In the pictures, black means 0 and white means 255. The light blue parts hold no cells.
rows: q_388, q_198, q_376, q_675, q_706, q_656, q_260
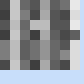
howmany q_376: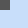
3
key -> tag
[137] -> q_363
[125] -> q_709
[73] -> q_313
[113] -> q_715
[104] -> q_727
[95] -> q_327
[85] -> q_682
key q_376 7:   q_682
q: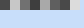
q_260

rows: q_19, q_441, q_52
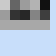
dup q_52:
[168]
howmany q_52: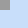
0
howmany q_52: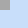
5
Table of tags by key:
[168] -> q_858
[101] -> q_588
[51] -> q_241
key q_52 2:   q_858

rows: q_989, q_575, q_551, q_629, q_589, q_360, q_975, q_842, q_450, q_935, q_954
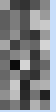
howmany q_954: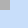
1
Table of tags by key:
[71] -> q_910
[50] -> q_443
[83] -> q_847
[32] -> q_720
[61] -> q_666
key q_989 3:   q_443
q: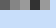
q_360

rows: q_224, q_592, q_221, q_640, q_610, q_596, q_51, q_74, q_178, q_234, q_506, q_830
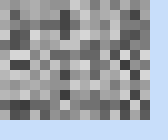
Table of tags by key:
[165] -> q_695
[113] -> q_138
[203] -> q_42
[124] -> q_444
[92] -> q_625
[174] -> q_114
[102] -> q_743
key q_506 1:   q_743
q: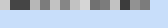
q_51

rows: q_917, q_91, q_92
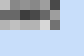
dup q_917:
[136]
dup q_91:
[104]
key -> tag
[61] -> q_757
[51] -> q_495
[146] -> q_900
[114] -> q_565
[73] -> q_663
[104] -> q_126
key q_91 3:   q_757
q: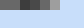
q_91
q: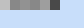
q_917
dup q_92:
[180]

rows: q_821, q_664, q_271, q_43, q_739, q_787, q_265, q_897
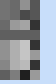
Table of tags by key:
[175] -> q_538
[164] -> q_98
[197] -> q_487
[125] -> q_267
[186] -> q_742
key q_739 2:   q_538
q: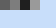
q_897
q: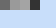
q_271
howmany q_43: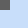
4

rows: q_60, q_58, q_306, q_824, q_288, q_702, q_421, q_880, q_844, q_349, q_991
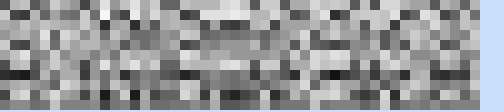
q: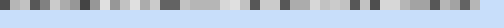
q_60
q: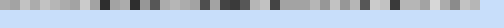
q_306
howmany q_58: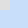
7
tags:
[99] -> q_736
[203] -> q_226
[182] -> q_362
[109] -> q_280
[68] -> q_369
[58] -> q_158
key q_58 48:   q_280
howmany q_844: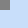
6
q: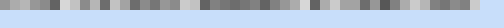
q_844
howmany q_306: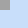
10

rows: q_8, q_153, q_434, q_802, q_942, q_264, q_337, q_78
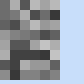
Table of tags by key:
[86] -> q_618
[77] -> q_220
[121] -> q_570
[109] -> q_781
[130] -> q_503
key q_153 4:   q_220
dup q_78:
[130]
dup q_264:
[65]
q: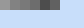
q_802
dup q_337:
[152]

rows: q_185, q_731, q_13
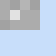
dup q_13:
[172]
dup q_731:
[172]
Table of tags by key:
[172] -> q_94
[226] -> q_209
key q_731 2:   q_209
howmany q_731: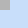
0
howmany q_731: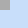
3
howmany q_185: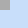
1

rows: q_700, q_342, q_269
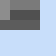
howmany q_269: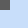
4
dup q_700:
[122]
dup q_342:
[80]
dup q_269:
[92]
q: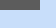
q_269
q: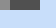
q_342

